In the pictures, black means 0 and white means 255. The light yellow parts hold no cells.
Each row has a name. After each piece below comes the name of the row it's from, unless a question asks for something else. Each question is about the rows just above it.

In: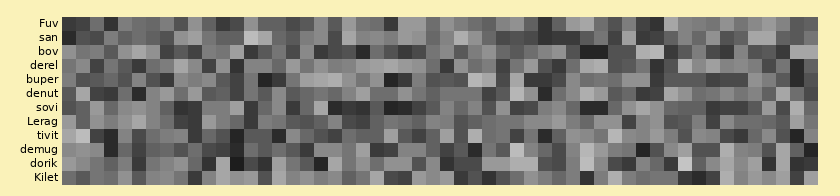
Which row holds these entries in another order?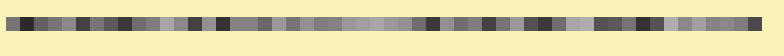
derel
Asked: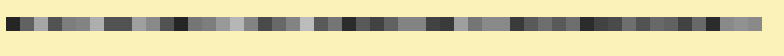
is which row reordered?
demug
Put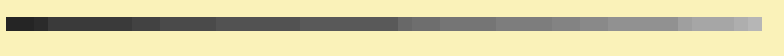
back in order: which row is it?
bov
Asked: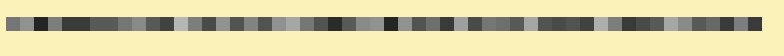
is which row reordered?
buper

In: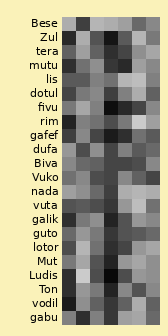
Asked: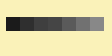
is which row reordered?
gafef
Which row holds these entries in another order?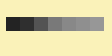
galik
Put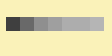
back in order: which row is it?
nada
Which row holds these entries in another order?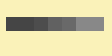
Biva

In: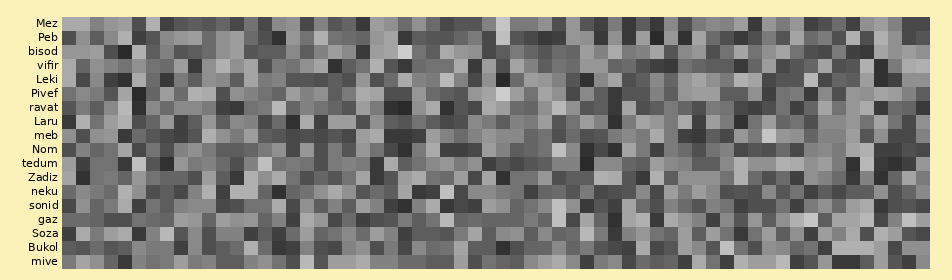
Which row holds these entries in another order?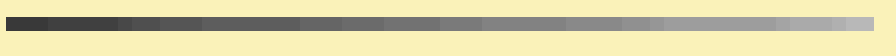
Soza
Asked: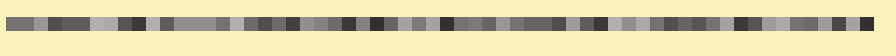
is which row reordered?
Zadiz
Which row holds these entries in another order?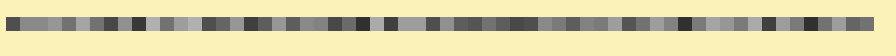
Laru
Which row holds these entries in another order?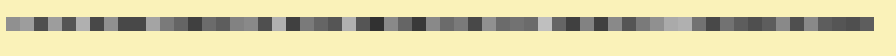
Bukol
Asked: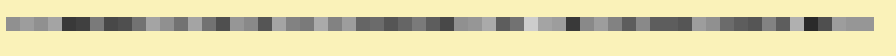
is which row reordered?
bisod
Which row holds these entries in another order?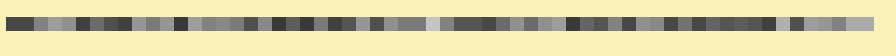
Mez
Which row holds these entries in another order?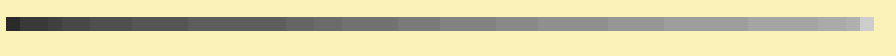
bisod

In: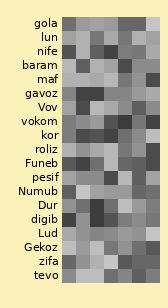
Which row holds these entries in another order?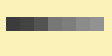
digib
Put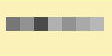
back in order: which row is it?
roliz
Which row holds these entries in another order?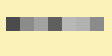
baram
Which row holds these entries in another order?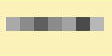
Vov
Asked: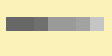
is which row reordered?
gola

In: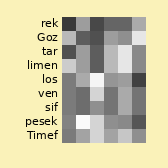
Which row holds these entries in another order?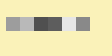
tar
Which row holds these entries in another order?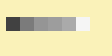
los
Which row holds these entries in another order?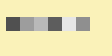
Goz

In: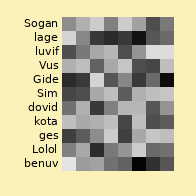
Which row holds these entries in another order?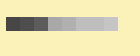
Sim
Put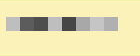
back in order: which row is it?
Sim
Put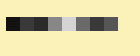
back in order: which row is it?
lage

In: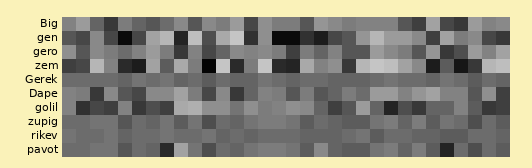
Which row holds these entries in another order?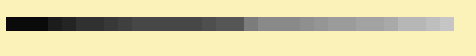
gen
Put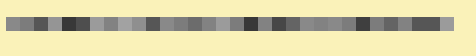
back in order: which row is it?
gero
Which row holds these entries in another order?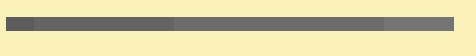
Gerek
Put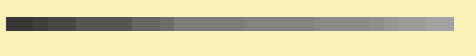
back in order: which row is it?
Dape
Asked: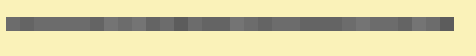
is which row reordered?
Gerek
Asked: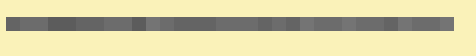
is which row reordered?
rikev
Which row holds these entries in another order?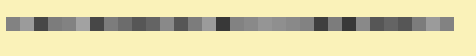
Big

